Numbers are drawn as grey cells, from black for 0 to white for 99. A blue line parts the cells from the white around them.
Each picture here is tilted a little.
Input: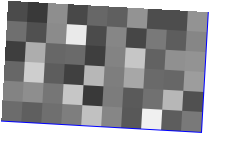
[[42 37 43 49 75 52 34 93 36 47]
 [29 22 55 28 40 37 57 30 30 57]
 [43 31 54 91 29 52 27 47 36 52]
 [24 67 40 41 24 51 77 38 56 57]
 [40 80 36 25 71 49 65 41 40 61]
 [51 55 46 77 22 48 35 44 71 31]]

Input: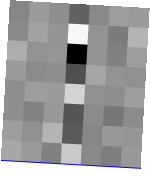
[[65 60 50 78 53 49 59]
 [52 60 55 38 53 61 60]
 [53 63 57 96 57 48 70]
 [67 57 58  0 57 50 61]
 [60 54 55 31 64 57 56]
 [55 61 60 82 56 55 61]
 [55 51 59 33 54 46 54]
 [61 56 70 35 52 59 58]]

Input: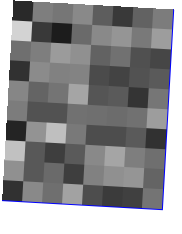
[[19 53 43 63 30 23 25 45]
 [16 49 46 53 36 22 38 48]
 [82 22 11 41 53 58 47 61]
 [43 49 60 56 38 44 31 27]
 [19 54 50 51 29 26 32 35]
 [52 39 45 64 33 35 20 46]
 [48 32 32 44 43 42 44 61]
 [14 57 74 47 30 30 35 19]
 [75 34 24 35 53 64 49 43]
 [56 34 41 24 50 56 58 39]]

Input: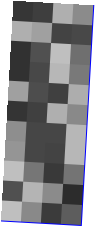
[[74 53 23 36]
 [21 24 68 54]
 [68 62 26 28]
 [19 31 74 43]
 [19 28 71 47]
 [62 30 25 67]
 [20 25 68 53]
 [55 27 27 71]
 [58 27 26 71]
 [74 46 22 45]
 [31 70 54 17]]

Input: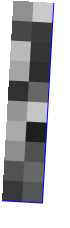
[[22 33]
 [56 78]
 [28 23]
 [72 20]
 [64 17]
 [19 40]
 [58 76]
 [66 12]
 [55 31]
 [32 40]]

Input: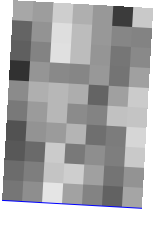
[[46 55 89 63 51 38 64]
 [65 61 80 68 59 23 78]
 [39 57 86 73 59 52 51]
 [37 51 87 73 58 46 53]
 [19 58 53 52 59 45 62]
 [54 68 71 67 39 62 79]
 [47 60 71 54 51 75 76]
 [32 57 60 70 43 48 83]
 [34 41 79 47 55 49 78]
 [42 49 76 80 62 45 57]]

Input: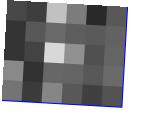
[[45 23 52 34 25 32]
 [28 24 75 48 16 34]
 [20 34 41 36 35 38]
 [20 26 84 56 31 39]
 [53 19 40 39 34 41]]

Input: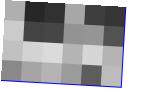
[[53 64 70 60 36 73]
 [68 15 19 65 24 21]
 [79 26 27 57 58 32]
 [75 82 85 70 83 70]]

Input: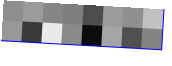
[[59 22 91 54  5 64 31 51]
 [55 60 52 49 30 60 56 75]]
